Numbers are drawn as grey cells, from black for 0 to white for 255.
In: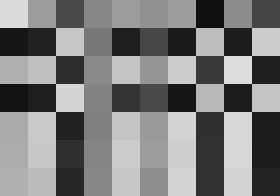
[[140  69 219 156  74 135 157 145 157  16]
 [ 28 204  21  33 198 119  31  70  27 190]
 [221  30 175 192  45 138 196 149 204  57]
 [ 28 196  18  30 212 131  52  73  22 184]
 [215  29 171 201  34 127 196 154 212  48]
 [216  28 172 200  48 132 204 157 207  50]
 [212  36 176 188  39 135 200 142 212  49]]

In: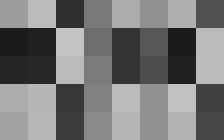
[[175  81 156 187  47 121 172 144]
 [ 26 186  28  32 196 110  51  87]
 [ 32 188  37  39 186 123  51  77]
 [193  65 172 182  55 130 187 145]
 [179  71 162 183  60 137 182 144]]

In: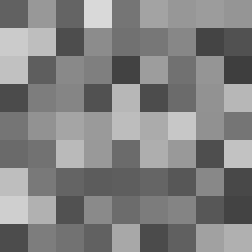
[[156 149  97 152 100 217 117 163 151]
 [ 68  81 203 190  77 140 113 119 135]
 [149  62 193  94 137 127  66 157 113]
 [146 183  75 125 133  81 183  76 107]
 [145 117 117 146 165 154 189 171 199]
 [ 78 194 106 114 186 153 107 174 153]
 [136  72 190 121 100  92  94 101  87]
 [ 87  67 207 177  81 138 108 124 132]
 [161 176  76 125 114  97 168  75  96]]

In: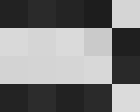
[[ 29 213  34  42  36]
 [202  31 217 213 218]
 [216  41 211 212 213]
 [ 42 219  35  44  34]]

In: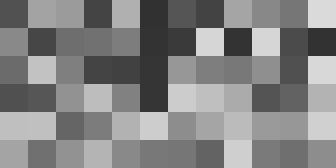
[[118 218  81 163 155  68 176  49  85  67 165 136]
 [ 75  50 137  70 110 113 125  51  58 214  51 214]
 [ 80 216 107 194 127  68  65  53 151 126 120 143]
 [ 98 179  80  86 146 189 129  53 204 191 171  84]
 [151 208 191 192 101 124 178 205 141 165 187 154]
 [111 141 164 112 146 180 137 120 118  99 207 122]]

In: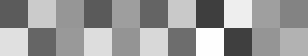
[[159 131  91 203 150  90 158 100 201  62 238]
 [149 178 224 101 153 221 148 216 109 254  63]]
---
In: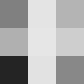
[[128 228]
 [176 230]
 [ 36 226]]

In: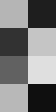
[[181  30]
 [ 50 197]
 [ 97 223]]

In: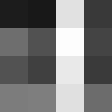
[[ 28  24]
 [110  81]
 [ 82  64]]

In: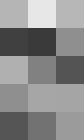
[[181 231]
 [ 64  58]
 [176 129]]

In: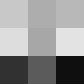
[[200 173]
 [221 167]
 [ 49  91]]

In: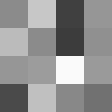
[[139 199]
 [187 139]
 [150 156]]

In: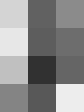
[[212  97]
 [231  93]
 [192  49]]

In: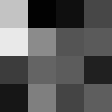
[[195   2]
 [233 139]
 [ 60 100]]
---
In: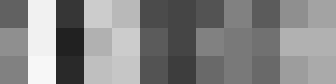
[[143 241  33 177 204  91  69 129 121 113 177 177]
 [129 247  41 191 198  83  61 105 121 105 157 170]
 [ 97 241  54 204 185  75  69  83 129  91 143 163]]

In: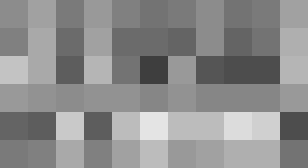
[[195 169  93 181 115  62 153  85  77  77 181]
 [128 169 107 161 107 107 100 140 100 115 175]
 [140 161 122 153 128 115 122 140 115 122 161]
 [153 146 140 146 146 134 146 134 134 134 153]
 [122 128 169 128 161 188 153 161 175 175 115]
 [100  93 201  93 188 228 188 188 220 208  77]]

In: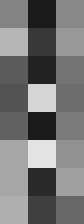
[[175  63 103]
 [ 83 213 109]
 [ 91  34 115]
 [ 97  26 123]
 [131  26 137]
 [167 227 145]
 [182  56 152]
 [167  41 160]]

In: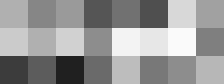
[[ 60  92  32 106 189 120 141 183]
 [176 134 154  85 113  79 216 161]
 [203 176 209 141 243 231 250 127]]

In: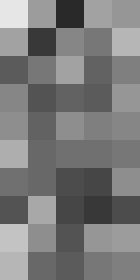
[[230 156  41 162 150]
 [ 83 168  70  56  76]
 [112 104  76  70 142]
 [195 142  83 150 156]
 [182 104  91 119 127]
 [134  83  98  91 150]
 [174 104 112 112 119]
 [162  56 134 119 182]
 [142  98 142 127 134]
 [ 91 119 162  98 127]]

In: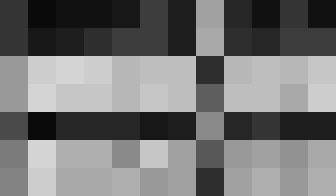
[[ 53  10  17  17  23  60  30 161  38  17  53  17]
 [ 53  23  30  46  60  60  30 169  46  38  60  60]
 [ 74  10  38  38  38  23  30 138  38  53  30  30]
 [131 205 169 169 175 153 161  46 161 175 153 175]
 [123 212 175 175 138 198 161  88 153 161 146 169]
 [153 212 198 198 183 198 190  94 190 190 169 205]
 [153 205 212 205 183 190 190  46 183 190 183 198]]
